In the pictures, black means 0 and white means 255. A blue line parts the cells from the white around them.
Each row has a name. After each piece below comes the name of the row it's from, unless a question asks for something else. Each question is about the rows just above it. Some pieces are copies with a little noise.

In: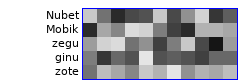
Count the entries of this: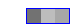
3
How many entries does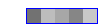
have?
5
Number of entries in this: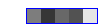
5
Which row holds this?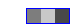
zegu
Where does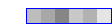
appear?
zote
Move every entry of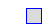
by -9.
210

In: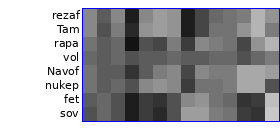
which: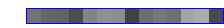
nukep
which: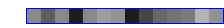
rezaf
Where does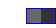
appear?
fet
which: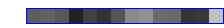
fet
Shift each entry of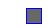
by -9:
95

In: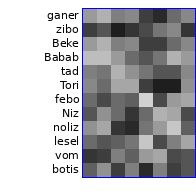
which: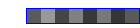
botis
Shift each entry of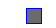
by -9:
98
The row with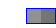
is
tad
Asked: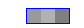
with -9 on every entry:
145, 168, 118
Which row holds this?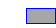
Tori

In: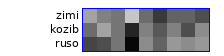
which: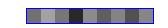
kozib
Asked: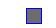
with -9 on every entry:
99
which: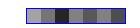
kozib
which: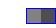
kozib
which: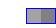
zimi

